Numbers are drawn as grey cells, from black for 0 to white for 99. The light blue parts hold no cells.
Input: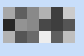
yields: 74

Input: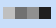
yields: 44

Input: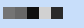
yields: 40

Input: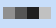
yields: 33

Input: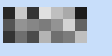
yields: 78

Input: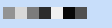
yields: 57
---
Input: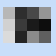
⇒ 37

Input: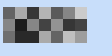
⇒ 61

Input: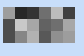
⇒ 61

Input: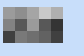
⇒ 25

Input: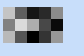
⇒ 59

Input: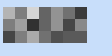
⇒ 35

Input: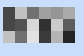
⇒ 14

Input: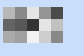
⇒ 53
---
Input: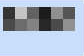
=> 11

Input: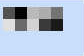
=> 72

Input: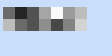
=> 97

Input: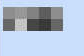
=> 50

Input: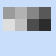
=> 69

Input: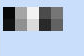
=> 94

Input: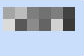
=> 44

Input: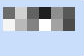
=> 12

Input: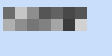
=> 38
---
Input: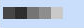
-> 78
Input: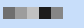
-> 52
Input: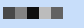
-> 38
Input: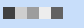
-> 38
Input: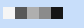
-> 8
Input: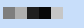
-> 77
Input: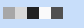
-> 31
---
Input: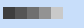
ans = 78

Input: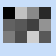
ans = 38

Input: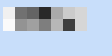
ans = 66

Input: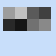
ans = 16

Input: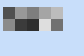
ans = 73

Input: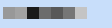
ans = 34

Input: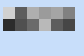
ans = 64

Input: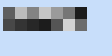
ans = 60
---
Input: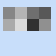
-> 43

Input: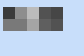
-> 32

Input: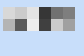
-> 44

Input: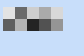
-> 66

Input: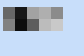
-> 68

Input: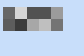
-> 32

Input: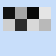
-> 3

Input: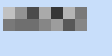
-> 70
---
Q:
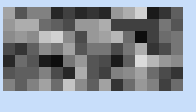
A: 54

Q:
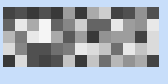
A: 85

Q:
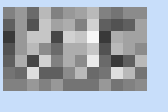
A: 72

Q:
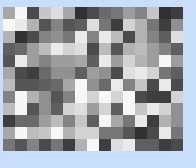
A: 56

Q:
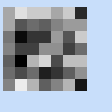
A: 74

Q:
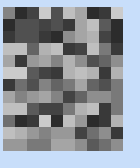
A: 69

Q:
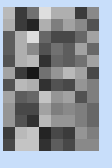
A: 40

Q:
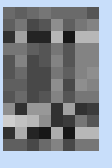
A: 33
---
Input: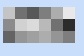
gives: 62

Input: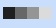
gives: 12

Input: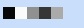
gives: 97

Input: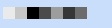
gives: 29

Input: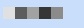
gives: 36

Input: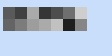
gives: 66

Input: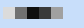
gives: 44

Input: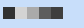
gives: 82

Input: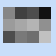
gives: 30

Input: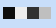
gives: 5
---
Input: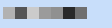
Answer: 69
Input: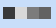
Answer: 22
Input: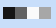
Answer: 8
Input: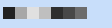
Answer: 13
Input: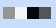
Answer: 58
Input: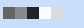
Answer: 39
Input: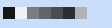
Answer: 9
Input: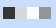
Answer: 21
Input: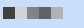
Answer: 25
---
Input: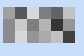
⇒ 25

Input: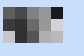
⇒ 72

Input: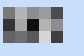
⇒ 25

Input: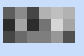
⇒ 31

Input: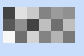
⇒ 47

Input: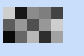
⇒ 63
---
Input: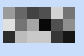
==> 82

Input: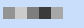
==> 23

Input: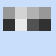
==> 69

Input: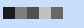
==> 75

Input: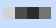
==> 17

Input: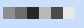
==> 29

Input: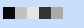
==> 20

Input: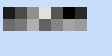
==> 1

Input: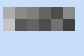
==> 30

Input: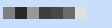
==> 41
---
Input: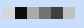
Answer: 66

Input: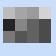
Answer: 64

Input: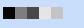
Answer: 49

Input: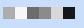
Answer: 67

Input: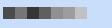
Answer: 56

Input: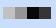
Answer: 21
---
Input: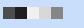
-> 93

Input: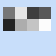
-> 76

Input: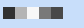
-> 96

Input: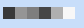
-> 49

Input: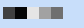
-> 89

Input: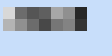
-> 42
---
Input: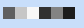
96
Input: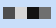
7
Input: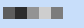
57
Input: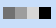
83
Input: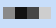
27
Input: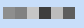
77
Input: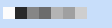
52
